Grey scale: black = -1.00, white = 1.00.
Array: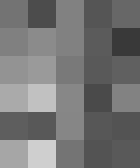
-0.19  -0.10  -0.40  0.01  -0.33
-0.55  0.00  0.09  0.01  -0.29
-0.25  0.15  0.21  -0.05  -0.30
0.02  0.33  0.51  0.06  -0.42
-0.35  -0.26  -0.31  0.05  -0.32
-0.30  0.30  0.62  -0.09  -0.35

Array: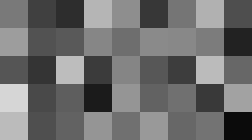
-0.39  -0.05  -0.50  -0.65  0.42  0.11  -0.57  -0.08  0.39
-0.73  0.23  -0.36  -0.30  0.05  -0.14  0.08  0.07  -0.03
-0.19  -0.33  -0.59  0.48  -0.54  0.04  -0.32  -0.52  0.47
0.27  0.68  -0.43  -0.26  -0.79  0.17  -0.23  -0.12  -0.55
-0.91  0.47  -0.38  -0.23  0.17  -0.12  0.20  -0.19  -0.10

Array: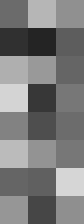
0.13  -0.16  0.43
-0.27  -0.62  -0.72
-0.21  0.37  0.20
-0.07  0.66  -0.57
-0.15  0.02  -0.39
-0.07  0.47  0.15
0.68  -0.21  -0.25
0.12  0.18  -0.45

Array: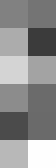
-0.09  0.01
-0.54  0.35
0.28  0.66
-0.16  0.10
-0.17  -0.41
0.99  0.44

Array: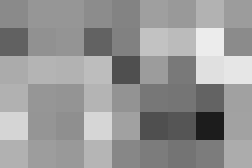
0.22  0.08  0.18  0.18  0.10  0.03  0.25  0.20  0.40
0.09  -0.24  0.14  0.16  -0.23  0.01  0.52  0.47  0.85
0.80  0.34  0.41  0.40  0.48  -0.38  0.22  -0.05  0.76
0.26  0.39  0.18  0.16  0.41  0.15  -0.07  -0.08  -0.22
0.27  0.67  0.17  0.12  0.68  0.26  -0.38  -0.33  -0.78
0.35  0.39  0.23  0.20  0.42  0.06  -0.03  -0.09  -0.03

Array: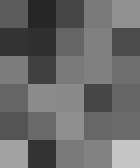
0.13  -0.28  -0.70  -0.45  -0.04
-0.41  -0.59  -0.62  -0.21  0.00
-0.13  -0.02  -0.49  -0.04  0.00
-0.21  -0.21  0.10  0.08  -0.45
-0.15  -0.34  -0.18  0.12  -0.19
0.55  0.27  -0.60  -0.04  0.01

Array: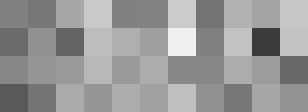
0.57  0.01  -0.07  0.31  0.58  0.01  0.02  0.59  -0.10  0.39  0.28
0.52  -0.16  0.14  -0.22  0.48  0.37  0.25  0.88  0.00  0.52  -0.54
-0.18  0.07  0.18  0.21  0.44  0.21  0.35  0.07  0.06  0.35  0.22
0.16  -0.30  -0.08  0.33  0.18  0.36  0.26  0.50  0.14  -0.07  0.31
